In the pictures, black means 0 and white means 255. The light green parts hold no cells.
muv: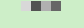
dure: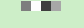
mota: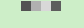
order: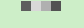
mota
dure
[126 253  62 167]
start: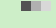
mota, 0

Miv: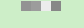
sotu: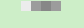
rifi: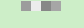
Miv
[147 156 236 135]
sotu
[236 156 135 156]
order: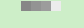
Miv
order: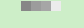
rifi
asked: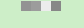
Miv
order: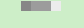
sotu

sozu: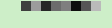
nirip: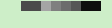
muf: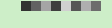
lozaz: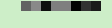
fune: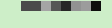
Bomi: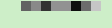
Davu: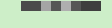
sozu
[ 62 156  38 108 127  14  86 186]
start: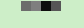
sozu, 3

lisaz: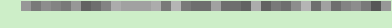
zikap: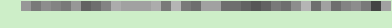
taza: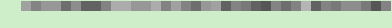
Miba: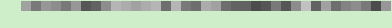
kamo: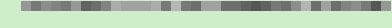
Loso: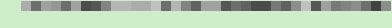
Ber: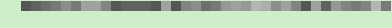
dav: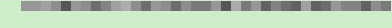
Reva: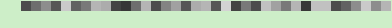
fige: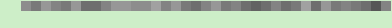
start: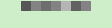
taza, 24
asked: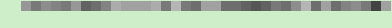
zikap

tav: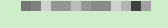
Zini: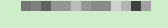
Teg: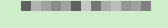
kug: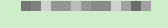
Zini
[118 128  97 149 149 188 149 138 138 209 179  64 161]
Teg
[ 97 179 161 138 161  97 198 118 170 188 149 161 128]
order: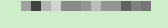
Zini

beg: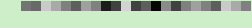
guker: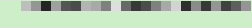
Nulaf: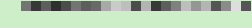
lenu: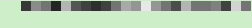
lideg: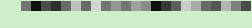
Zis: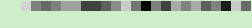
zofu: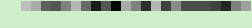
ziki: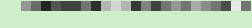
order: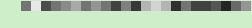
ziki
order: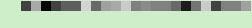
Zis
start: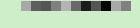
zofu, 1
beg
[116 105 202 169 128  94 160 128  28  65 211  65  94   6 139  65 128 160
 128  94 202 169 128]
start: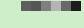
zofu, 2
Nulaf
[116  56  94  47  76 116  94 105 169 202 190  76 180  56  94 128 190 149
 180  85 139 222  85]
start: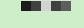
beg, 8

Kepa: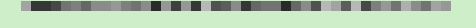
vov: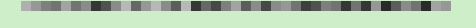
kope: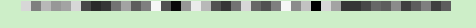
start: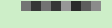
vov, 31
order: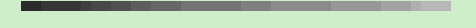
Kepa

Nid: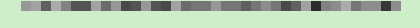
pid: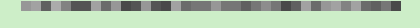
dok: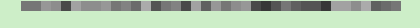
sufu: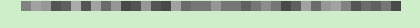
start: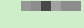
dok, 2
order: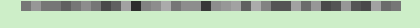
Nid

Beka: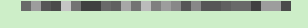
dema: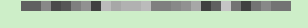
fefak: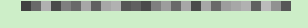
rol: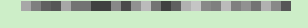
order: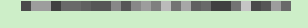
Beka
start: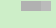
dema, 10
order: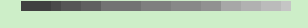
rol
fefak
[ 64 105 177  74 127 105 167  96 167 177  86  96  74 127 157 105 167  74
 167 105 157 167 177  96 187 145  86]

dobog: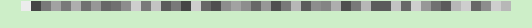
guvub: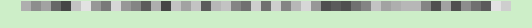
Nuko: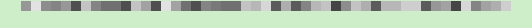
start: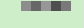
dobog, 22
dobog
[236  69 121 162 121 174 112 151 103 112 141 206 121 195  91 121  69 206
 103  79 141 162 141 103 151  79 121 183  91 141 132 174  79 121 183  91
  91 195 103 206 151 112  91 183 206 103 141 206 183]
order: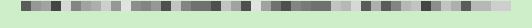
Nuko
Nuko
[151 226 141 132 151  79 195 132 112 112  79 195 162  79 226 162 112  79
 132 121 112 112 195 183 215  91 174  91 132 183 195  69 141 195 174  91
 183 183 206 206  91 151 162  69 215 132 162 174 206]
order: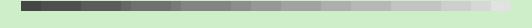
guvub
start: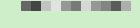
guvub, 3
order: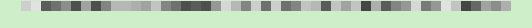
guvub

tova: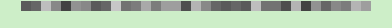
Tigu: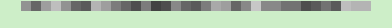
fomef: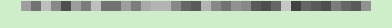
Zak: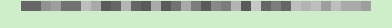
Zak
[102 102 146 158 114 114 190 169  90 102 180 102  90 169  90 114 169 124
  90 136 124 180  90 199 102 124 102 190 180 190 158 190 169 169 158]
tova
[ 90 102 190 136  66 146 136  90 102 199 114 124 169 124 158 158  78 180
 136 102  90 102  90 190 114 114  78 180  66 146 102 136 124 180 158]
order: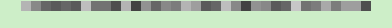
tova
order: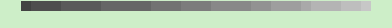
Tigu
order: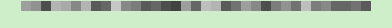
Tigu

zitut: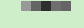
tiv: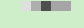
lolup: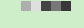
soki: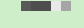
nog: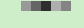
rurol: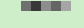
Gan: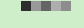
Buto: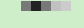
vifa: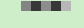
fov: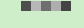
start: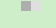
lolup, 0
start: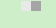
soki, 3
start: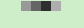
nog, 0

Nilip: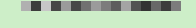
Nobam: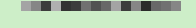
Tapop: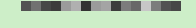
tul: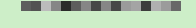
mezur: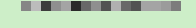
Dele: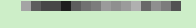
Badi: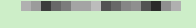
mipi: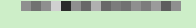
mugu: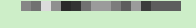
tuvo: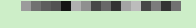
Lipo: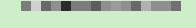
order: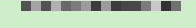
Tapop
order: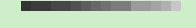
Nilip
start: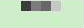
Tapop, 9
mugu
[134 113 219 143  42  51 113 155 155 124  93 155  60  93  93  93]
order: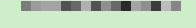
mezur
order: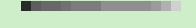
Lipo

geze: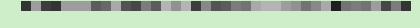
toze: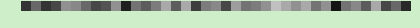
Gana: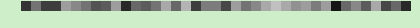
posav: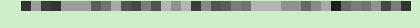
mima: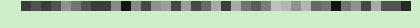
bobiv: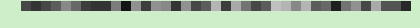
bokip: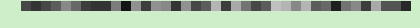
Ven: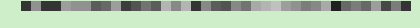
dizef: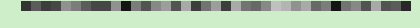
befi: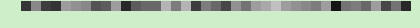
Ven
[ 52 145  52  52 157 145 145  92 104 157  61  83 115  92 180 136 180  52
 136  92  83 136 115 169 180 192 157 145 124 136 169  31 104 124 104 157
  71 124  52]
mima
[ 61  83  61  83 145 115  83  61  61 136  20 136  71 145 157  71 157  71
 104 169  61 169 115  92 124 192 180 145 180 104 115  20 115 145  71 169
  83  83  40]

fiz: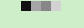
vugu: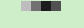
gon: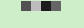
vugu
[189 113  28  81]
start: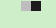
gon, 1
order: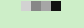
fiz
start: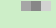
fiz, 1
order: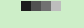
vugu

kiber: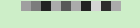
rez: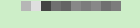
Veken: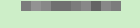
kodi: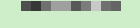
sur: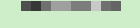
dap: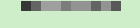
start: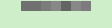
Veken, 3
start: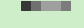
sur, 1
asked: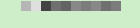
rez
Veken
[124 147 136 112 112 124 136 100 136 124]
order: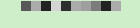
kiber
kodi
[ 79  55 112 159 159  88 124 200 112 100]
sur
[ 79  55 112 159 159 124 124 200 112 100]

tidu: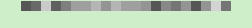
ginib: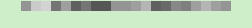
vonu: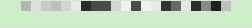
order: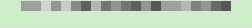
ginib
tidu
[ 86 105 202  96 127 159 159 181 148 181 159 159 148  86 136 117 148  86
 148 211 117]
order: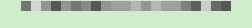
tidu

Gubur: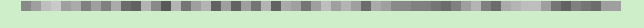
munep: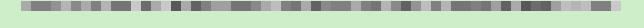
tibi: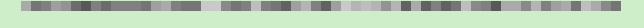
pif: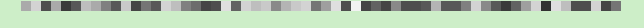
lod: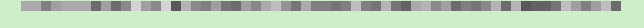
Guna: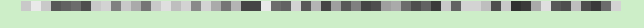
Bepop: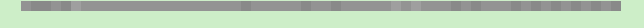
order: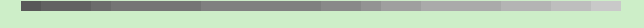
munep
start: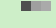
Guna, 35

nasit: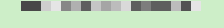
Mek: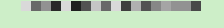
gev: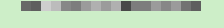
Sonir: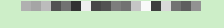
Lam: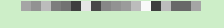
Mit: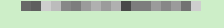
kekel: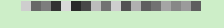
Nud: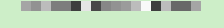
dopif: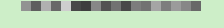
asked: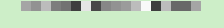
Lam
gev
[104  94 206 188 135 125 155 176 155 176  72 125 125 155 135 155 114  94]

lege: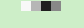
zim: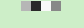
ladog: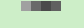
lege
[248 182  31 136]
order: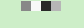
zim
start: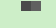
ladog, 2
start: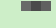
ladog, 1

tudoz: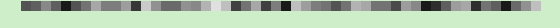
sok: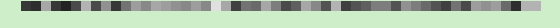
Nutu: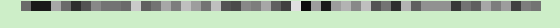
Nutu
[106  25  25 167 106  46  83 136 115 115 106 202  95 115 167 125 191 157
 115 191  83  74 136 125 167  95  64 224  13 157  25 157 179 136 191  83
 115  46 179  95 145 145 145  55 115  95 167 125 157  64 125 115]
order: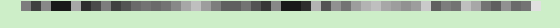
tudoz

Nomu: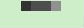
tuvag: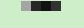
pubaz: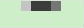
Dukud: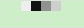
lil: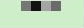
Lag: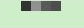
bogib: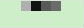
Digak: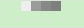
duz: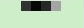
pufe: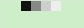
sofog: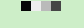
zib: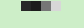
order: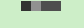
Nomu
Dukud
[238  18 145 206]
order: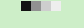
Dukud
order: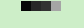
duz

